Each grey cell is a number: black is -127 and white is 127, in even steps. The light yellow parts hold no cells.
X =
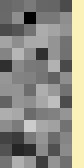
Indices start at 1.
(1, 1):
-23
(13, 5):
-47
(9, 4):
39
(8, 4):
46
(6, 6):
-54
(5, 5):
20
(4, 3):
41
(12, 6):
5
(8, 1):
19
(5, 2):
54
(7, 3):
1
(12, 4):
21
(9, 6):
-51
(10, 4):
-3
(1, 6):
-52
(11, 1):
13
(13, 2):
-90
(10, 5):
1
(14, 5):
19
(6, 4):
-8
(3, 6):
19
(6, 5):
50
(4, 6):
-13

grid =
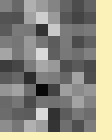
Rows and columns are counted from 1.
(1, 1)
1
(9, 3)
-52
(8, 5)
-61
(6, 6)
-50
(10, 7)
-7
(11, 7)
-48
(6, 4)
40
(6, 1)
-67
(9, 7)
35
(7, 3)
-82
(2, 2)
-46
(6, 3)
-3
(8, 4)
-119
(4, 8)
-30
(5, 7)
-16
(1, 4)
27
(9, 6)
-9
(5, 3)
23
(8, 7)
11
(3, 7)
-11
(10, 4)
89
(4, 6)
-5
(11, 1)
13
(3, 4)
-77
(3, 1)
-37

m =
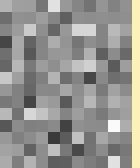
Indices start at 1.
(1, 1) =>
51
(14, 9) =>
-12
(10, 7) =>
30
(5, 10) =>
12
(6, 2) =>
55
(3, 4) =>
15
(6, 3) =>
-6
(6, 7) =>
67
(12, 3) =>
12
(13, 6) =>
-7
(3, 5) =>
-25
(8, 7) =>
14
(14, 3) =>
51
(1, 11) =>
17
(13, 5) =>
64
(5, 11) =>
-22
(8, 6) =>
38
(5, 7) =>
-1
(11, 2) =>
12
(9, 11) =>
34
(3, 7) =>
86
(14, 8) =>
-2
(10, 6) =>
4
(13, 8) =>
-11
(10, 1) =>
56
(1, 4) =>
-9
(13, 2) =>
29
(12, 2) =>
0
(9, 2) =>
2
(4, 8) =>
14
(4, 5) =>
45
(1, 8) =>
-12
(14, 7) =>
10

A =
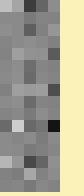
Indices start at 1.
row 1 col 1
63
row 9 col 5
2
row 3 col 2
10
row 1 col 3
-67
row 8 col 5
-49
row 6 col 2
13
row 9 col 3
-20
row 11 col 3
-22
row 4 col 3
14
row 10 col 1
4
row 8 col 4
29
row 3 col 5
22
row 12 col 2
6
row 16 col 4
8
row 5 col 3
18
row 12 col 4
-3
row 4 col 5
1
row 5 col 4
17
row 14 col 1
54
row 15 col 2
-2
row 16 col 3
-6
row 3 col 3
-32
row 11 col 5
-107
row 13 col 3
-5
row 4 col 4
9

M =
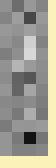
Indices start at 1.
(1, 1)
17
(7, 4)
11
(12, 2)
-6
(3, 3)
31
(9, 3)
11
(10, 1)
13
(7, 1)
12
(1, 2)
-18
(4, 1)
18
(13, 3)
1
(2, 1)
4
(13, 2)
1
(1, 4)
4
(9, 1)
8
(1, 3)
24
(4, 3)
79

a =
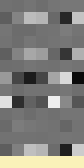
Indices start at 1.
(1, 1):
-14
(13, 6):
-96
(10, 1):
-15
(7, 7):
-117
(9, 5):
110
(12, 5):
-12
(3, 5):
-12
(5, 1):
-32
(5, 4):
29
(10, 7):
-10
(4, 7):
-14
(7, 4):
-57
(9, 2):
-81
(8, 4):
-12
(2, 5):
-22
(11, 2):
-3
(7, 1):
25
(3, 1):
-10
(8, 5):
-13
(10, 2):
-11
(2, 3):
60
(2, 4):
53
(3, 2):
-19
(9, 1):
97
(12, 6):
-10
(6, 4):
-13
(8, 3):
-12
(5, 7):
48
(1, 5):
-10
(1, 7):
-8

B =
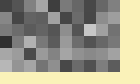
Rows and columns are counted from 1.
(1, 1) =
-60
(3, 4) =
-27
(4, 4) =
-7
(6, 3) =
37
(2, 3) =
-28
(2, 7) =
-20
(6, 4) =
-11
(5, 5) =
3
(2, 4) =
-32
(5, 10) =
34
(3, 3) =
-36
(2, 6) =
-57
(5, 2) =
28
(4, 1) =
-80
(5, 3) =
-52
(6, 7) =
-20

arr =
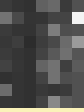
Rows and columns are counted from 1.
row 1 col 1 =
-68
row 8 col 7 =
-46
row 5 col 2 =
-74
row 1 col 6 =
-69
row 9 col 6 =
-38
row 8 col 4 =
-70
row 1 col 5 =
-22
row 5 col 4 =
-60
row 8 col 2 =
-75
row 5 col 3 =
-78
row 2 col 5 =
-60
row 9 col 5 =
8
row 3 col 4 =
-60
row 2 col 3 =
-75
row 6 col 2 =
-73
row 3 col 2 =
-75
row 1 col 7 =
-46
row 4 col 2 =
-65
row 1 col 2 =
-75

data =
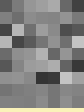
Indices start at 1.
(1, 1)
-36
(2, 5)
4
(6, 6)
-28
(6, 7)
-71
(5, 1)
-20
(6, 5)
45
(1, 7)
-62
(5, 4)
50
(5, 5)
-24
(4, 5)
18
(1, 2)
-4
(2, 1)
0
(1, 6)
-23
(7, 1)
16
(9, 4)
11
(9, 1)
1
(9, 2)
0
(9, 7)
-2

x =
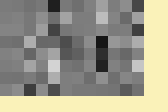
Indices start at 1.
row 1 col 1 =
-4
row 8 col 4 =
11
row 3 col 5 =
-60
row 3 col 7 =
-3
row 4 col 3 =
45
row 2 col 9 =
60
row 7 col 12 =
-1
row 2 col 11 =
-21
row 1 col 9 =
32
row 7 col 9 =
16
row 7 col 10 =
-16
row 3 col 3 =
-7
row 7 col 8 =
-17
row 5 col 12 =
2
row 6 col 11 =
-10
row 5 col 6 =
-41
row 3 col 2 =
4
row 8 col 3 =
-66
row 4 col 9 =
-106
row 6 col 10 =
1
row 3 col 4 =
29
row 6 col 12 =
69
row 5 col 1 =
1
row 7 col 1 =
-11
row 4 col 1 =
-13
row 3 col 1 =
4
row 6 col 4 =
3
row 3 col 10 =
-4
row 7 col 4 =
-19
